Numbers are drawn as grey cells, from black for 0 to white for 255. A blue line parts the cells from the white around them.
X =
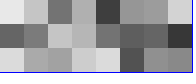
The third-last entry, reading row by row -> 82
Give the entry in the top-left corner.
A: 232
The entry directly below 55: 137
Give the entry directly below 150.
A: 94
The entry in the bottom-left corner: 219
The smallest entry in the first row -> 62
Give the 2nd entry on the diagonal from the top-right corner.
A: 101

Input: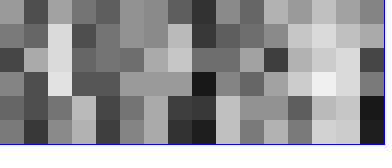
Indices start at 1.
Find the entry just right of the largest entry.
217
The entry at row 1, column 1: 154
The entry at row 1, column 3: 162
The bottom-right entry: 31
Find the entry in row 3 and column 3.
217
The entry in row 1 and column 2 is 79
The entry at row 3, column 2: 170
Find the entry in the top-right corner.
131
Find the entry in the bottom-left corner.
123
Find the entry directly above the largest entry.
204
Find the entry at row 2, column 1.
123
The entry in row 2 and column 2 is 103
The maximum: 239
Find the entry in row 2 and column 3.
217

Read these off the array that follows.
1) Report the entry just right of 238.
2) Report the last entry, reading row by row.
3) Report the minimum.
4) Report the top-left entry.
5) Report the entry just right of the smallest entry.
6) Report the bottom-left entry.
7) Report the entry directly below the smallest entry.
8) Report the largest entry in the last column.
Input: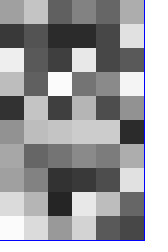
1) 89
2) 71
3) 37
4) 160
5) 232
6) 251
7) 153
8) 244

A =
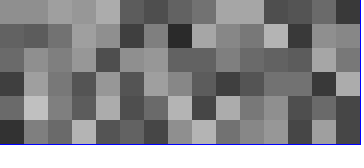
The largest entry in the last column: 172
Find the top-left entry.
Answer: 143
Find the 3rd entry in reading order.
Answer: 159
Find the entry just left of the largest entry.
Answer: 106
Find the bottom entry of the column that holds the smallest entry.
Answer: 143
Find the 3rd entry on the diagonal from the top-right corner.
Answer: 92
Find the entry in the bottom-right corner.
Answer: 70
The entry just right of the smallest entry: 166
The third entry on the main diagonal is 127
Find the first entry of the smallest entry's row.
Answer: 98
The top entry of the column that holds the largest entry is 143
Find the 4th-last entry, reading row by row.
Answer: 151
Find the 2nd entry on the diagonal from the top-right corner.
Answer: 143
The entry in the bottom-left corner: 50
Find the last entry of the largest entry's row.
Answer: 70
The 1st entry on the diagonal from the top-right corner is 57
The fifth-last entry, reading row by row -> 135
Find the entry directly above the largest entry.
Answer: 159
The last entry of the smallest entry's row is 135
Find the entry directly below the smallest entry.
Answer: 98
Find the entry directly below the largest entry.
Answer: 127
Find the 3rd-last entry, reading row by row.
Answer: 70

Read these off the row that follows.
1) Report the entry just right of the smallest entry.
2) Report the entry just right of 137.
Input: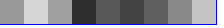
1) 88
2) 196

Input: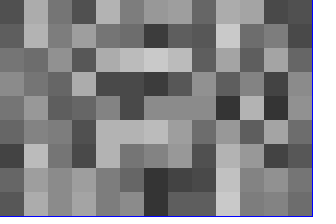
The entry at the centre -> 139
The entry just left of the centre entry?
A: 73
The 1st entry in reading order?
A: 80
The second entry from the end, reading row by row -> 131
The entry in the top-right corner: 80
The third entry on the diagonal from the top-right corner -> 94
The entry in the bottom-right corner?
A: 109
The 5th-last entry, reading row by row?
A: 94
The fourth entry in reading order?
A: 80
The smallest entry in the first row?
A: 73
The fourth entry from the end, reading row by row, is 201
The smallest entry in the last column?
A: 73
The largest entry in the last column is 145
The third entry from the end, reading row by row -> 125
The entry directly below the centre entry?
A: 187
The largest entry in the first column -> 139
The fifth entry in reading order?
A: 179
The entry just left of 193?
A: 73
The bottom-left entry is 87
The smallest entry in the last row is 52
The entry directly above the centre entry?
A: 60
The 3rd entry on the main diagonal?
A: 145

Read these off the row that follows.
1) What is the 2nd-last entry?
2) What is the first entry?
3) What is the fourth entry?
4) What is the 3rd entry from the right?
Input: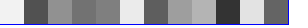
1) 227
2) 242
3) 114
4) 51

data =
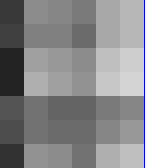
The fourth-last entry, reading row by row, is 140
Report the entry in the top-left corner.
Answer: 57
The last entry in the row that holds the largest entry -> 212
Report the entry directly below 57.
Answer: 64
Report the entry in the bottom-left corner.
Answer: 50
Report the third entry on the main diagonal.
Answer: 152
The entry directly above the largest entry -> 206
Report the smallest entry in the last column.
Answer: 134
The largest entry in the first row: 183
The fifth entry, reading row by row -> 168
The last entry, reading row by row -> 191

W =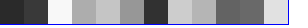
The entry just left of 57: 42
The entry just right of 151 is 49

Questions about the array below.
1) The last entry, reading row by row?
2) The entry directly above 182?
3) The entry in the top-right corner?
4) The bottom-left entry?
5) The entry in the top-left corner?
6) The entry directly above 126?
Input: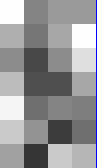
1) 182
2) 111
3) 155
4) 161
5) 253
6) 167

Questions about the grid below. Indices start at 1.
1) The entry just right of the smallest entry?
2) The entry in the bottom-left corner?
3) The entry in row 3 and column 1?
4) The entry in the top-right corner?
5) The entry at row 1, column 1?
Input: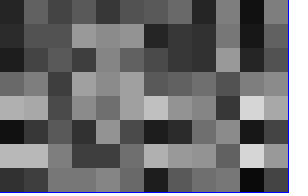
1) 68
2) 49
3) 29
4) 126
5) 37
